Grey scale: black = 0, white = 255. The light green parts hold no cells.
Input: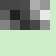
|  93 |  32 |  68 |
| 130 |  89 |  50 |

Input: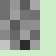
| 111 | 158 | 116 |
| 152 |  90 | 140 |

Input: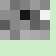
| 140 | 136 |  21 |
|  91 | 136 | 144 |

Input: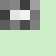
|  62 | 229 | 242 |
|  93 | 123 |  75 |

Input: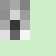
| 143 | 212 | 156 |
| 169 |  54 | 179 |

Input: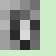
| 160 |  80 |  99 |
| 181 |  56 | 204 |

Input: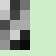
| 188 |  65 | 164 |
|  72 | 168 | 171 |

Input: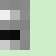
| 238 | 181 | 141 |
| 144 | 134 | 132 |

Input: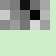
| 202 | 136 | 111 |
| 137 | 155 | 118 |
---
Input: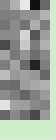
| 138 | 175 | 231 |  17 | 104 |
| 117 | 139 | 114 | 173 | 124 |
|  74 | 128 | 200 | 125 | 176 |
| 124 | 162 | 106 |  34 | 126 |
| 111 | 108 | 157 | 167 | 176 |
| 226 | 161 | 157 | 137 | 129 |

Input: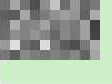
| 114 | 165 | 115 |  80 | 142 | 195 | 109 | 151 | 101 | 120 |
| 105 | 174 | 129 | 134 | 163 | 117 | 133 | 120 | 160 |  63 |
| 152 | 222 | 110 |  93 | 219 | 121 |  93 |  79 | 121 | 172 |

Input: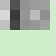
| 187 |  81 | 147 | 155 | 158 |
| 191 |  68 | 144 | 150 | 160 |

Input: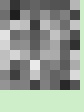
| 126 |  51 |  89 |  99 |  89 |  83 |  81 | 182 |
| 145 | 201 | 191 |  58 | 191 | 156 | 109 | 197 |
| 212 | 140 | 143 |  91 | 143 | 167 |  94 |  48 |
| 194 |  92 | 118 | 234 | 118 | 130 |  91 | 171 |
| 148 | 126 | 128 |  65 | 128 |  99 |  40 |  83 |

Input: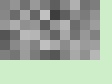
| 131 | 148 | 113 | 153 | 122 |  94 | 134 | 176 | 114 | 125 |
| 150 | 173 | 144 | 150 |  94 | 151 | 180 | 108 | 135 | 157 |
|  98 | 137 | 157 | 131 | 191 | 169 | 140 | 174 | 155 | 159 |

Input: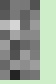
|  80 | 122 | 120 |  82 |
| 183 | 213 | 103 | 154 |
| 157 |  74 | 102 | 119 |
| 104 | 150 | 141 | 157 |

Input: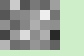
| 108 | 203 |  83 | 121 | 103 | 159 |
| 144 | 100 | 134 | 174 | 147 | 143 |
| 181 | 110 | 117 | 149 | 132 |  98 |
